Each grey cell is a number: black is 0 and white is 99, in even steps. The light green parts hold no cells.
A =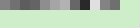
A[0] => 51
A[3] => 39
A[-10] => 36
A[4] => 55

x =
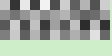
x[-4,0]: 77
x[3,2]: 37
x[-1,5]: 77
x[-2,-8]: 75
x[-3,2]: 58
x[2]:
[34, 80, 28, 75, 22, 62, 33, 75, 17, 73, 19]
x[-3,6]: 70
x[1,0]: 56
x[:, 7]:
[37, 50, 75, 68]
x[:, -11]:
[77, 56, 34, 49]
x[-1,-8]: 70

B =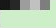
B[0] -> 9
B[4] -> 49

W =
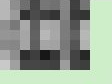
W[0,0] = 71
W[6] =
[78, 62, 27, 27, 26, 25, 61, 26, 24]
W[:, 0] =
[71, 71, 56, 58, 53, 66, 78]
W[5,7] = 26
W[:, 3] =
[28, 29, 36, 38, 37, 24, 27]
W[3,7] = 38
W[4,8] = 69
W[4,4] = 64
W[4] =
[53, 52, 64, 37, 64, 63, 47, 33, 69]
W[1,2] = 19
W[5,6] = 49
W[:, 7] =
[25, 22, 32, 38, 33, 26, 26]
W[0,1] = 55
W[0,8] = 45
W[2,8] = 67
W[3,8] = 71

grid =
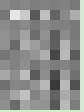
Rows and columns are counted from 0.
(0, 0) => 53
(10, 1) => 41
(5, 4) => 68
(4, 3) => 61
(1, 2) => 78
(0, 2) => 52
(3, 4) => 56
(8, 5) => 22
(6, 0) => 55
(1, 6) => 53
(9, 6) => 66
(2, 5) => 50
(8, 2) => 51
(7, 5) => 29
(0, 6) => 50
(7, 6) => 61
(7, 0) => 65
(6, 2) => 55
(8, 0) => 43
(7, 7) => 44
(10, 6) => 72
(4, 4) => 53
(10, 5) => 34
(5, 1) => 50
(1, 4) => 74
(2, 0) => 54
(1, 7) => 67

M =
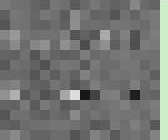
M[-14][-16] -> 47
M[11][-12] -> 37
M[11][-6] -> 42
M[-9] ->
[39, 38, 44, 33, 45, 39, 37, 38, 48, 41, 43, 46, 47, 44, 44, 43]
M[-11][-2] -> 44
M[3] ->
[52, 59, 46, 43, 44, 44, 49, 33, 38, 34, 66, 41, 50, 32, 44, 48]
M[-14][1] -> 44
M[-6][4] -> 37
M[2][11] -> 46
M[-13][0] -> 37
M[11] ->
[33, 44, 44, 39, 37, 42, 39, 53, 41, 45, 42, 46, 45, 45, 41, 47]
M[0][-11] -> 46
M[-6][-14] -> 43
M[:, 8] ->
[41, 46, 42, 38, 30, 48, 35, 50, 39, 9, 44, 41, 41, 39]
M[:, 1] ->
[44, 46, 45, 59, 53, 38, 44, 41, 50, 68, 38, 44, 36, 53]
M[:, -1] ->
[39, 47, 47, 48, 47, 43, 44, 37, 45, 39, 48, 47, 34, 50]
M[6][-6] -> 42
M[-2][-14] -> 42
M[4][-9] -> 48
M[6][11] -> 42
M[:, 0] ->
[47, 37, 33, 52, 44, 39, 34, 41, 48, 56, 39, 33, 38, 47]
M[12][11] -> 47
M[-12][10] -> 42
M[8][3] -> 38
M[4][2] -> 42
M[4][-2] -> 48
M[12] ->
[38, 36, 42, 43, 44, 45, 45, 44, 41, 34, 36, 47, 43, 49, 44, 34]
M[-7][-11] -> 36
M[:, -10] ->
[43, 36, 38, 49, 56, 37, 46, 43, 42, 65, 35, 39, 45, 42]
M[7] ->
[41, 41, 40, 33, 43, 36, 43, 38, 50, 44, 40, 45, 44, 45, 44, 37]
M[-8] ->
[34, 44, 42, 38, 32, 43, 46, 45, 35, 47, 42, 42, 46, 46, 40, 44]
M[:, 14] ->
[41, 45, 42, 44, 48, 44, 40, 44, 41, 40, 45, 41, 44, 42]

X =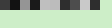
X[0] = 23
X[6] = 18
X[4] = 74

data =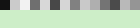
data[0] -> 7
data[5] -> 28
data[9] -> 68
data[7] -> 50
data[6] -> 83
